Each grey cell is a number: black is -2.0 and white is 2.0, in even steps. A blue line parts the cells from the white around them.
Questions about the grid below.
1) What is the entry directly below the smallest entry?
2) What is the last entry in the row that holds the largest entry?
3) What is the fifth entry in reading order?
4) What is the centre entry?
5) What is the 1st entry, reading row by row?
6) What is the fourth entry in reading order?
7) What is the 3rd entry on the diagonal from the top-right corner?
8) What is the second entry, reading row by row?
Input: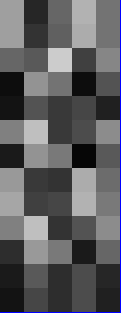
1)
0.7
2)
0.1
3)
-0.2
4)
-0.1
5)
0.5
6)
0.8
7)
1.2
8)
-1.4

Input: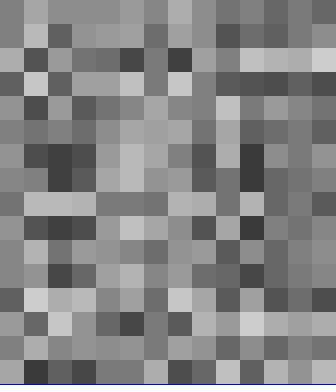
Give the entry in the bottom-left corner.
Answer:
0.6
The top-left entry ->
0.0
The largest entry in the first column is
0.7
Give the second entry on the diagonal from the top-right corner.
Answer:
-0.1
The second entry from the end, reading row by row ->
0.3
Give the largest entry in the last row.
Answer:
1.0
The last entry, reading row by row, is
0.9
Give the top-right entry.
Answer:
-0.4
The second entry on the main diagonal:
0.9
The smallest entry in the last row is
-1.1
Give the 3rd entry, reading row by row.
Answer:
0.2
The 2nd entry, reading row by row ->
0.6

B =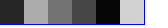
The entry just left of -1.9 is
-0.9
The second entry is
0.7
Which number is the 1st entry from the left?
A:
-1.4
